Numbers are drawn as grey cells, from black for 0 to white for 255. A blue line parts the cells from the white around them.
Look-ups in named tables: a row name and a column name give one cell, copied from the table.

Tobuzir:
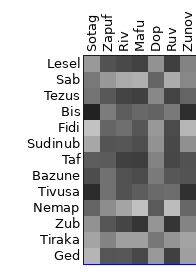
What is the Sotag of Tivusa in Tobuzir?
44
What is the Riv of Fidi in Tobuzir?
110
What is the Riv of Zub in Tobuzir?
69
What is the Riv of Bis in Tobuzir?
93
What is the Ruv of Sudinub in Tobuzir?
72
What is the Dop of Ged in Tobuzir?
153
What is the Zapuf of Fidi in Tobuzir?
101
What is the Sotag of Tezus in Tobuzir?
115
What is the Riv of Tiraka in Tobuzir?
159
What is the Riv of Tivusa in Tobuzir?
82
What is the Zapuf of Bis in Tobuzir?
124
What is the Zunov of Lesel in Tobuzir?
130
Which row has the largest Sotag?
Fidi

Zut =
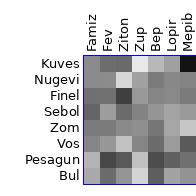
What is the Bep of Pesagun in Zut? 77
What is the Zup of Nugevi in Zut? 161
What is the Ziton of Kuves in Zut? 106
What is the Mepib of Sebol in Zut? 154
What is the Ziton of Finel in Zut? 63
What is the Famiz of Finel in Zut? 112
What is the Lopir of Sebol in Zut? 164
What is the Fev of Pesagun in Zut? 71
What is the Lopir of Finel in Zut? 137
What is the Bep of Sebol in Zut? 149
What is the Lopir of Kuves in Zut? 160
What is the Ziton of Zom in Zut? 138
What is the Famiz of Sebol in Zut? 100
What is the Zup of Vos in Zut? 133
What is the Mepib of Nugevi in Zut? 132
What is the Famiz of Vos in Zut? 133
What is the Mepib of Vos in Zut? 90
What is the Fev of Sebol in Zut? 157
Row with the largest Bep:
Kuves

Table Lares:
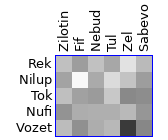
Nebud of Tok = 155
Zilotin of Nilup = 163
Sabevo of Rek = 186
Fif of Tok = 161
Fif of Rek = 157
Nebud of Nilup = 170
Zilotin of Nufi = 147
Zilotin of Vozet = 188
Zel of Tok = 137
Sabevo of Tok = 141
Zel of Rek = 226
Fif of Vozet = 144
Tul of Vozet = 184

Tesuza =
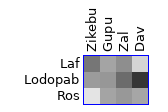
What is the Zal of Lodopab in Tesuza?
108
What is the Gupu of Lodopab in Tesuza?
151
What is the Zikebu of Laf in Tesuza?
118
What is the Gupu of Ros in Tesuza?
164
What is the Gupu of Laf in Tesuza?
164
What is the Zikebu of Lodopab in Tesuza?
155
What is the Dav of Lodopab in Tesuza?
54
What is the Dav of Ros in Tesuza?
166
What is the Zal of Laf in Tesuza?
142

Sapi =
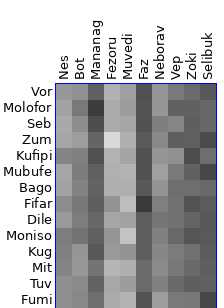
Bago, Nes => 162
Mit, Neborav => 139
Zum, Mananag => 101
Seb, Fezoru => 171
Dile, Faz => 93
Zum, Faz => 89
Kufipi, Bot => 128
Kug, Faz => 93
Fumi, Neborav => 158
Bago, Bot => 131
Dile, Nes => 153
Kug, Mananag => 88
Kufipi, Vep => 144
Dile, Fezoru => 166

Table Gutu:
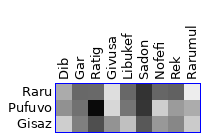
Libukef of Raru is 104
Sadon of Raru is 51
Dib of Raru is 171
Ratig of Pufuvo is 10
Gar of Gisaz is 127
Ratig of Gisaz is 79
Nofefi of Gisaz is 152
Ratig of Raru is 105
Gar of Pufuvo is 113
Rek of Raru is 97
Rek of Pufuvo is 155
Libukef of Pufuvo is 117
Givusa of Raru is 222
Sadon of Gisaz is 88
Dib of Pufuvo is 145
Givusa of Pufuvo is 215
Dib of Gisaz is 206
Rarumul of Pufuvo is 172
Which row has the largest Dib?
Gisaz

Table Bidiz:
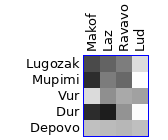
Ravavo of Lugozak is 125
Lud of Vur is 161
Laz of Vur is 143
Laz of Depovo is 187
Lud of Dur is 252
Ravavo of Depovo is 183
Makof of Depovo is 192
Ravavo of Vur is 169
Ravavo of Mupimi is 104
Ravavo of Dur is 147

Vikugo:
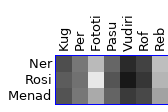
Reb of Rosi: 181
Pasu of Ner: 102
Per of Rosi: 113
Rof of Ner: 66
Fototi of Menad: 170
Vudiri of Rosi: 24
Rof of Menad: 72
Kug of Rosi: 92
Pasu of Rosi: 85
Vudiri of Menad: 58
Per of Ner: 119
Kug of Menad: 83
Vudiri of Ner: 42
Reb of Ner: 190
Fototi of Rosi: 232
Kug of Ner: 78
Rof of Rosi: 54
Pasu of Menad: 100
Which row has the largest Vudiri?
Menad

